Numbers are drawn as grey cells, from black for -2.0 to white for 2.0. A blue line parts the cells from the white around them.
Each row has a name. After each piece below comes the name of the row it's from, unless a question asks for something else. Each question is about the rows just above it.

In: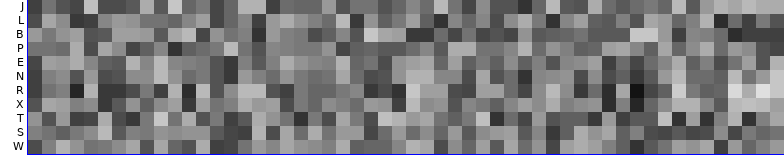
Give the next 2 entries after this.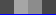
[-0.5  0.1]
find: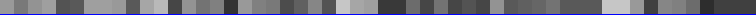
B
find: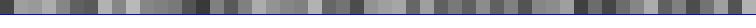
E
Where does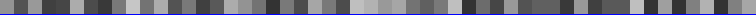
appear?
T

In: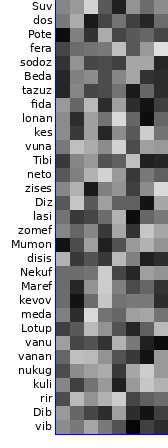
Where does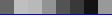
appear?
vanan
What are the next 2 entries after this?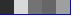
[ 0.6 -0.2]

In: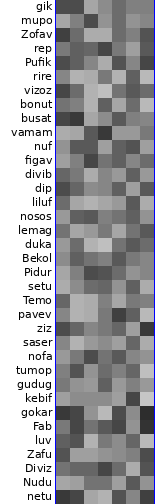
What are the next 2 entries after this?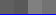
[-0.5  0.3]
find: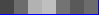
vizoz
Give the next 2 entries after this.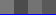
[0.1 0.3]

